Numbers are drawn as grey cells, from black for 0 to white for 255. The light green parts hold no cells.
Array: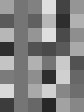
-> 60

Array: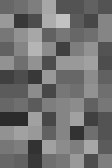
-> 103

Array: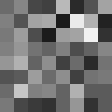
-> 121

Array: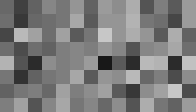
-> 126

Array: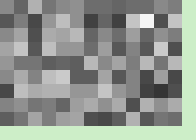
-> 94

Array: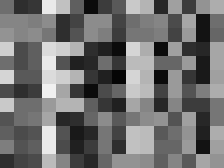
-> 46
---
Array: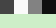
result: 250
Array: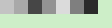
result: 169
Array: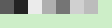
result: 35
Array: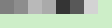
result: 141
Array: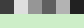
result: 222
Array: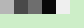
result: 73
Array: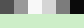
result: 153
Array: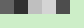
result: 48
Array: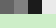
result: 128
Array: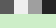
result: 239
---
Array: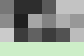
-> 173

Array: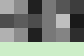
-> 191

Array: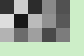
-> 145

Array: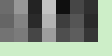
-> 85

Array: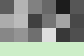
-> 164

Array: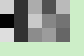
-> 134

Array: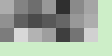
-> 152
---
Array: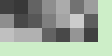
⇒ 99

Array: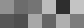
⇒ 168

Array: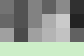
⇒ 160

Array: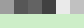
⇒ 99

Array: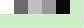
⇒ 107

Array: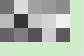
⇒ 126

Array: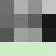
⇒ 86

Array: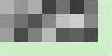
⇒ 185

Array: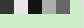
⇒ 231
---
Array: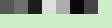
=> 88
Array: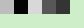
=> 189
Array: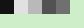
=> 18
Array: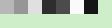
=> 183
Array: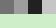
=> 114
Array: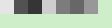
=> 229
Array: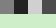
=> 127
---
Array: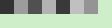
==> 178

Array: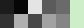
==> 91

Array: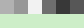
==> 110

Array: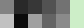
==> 82

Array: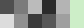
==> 43

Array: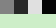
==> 4

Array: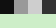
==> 50

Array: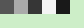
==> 244

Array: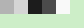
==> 75
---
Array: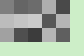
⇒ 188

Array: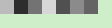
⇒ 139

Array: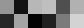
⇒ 183

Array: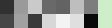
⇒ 215

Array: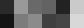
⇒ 153

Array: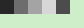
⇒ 109
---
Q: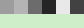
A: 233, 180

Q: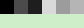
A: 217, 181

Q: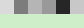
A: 218, 200

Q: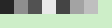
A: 233, 191

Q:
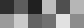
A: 225, 202

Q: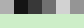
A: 210, 175

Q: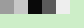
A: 238, 199
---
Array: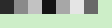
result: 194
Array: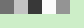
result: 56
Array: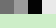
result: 3
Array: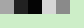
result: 4
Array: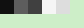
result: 64
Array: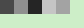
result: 37
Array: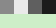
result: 95
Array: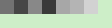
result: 136
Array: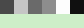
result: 106
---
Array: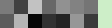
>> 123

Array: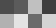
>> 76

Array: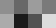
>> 143

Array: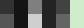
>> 50

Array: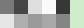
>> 121

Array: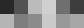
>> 40

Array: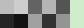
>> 189
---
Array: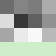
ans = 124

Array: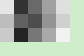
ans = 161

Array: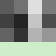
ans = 223

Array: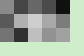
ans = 75

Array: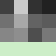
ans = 49

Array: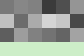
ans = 79
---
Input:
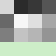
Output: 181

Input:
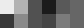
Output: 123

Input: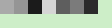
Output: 123

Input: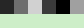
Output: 0

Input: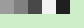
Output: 242

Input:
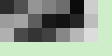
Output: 183
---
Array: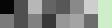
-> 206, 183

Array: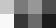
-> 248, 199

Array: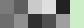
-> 222, 202

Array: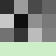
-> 200, 188

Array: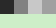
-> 200, 160

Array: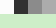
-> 252, 172
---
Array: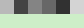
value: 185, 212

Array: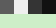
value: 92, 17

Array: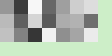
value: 151, 235

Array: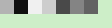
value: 179, 98

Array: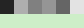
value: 36, 227

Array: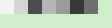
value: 243, 111

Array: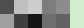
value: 78, 98

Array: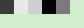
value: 59, 123

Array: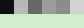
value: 16, 211
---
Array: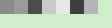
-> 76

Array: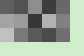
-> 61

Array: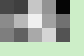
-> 63

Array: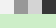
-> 152

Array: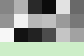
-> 18

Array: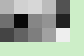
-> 33

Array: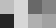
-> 104

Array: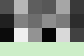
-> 11

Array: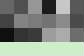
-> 28

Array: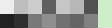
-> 47
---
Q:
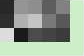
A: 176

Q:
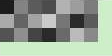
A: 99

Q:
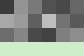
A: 155

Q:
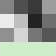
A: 191

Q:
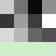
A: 157

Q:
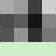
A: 92

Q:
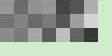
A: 131
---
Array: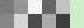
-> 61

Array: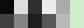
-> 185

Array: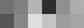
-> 165

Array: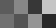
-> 41

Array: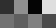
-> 75

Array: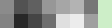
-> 159
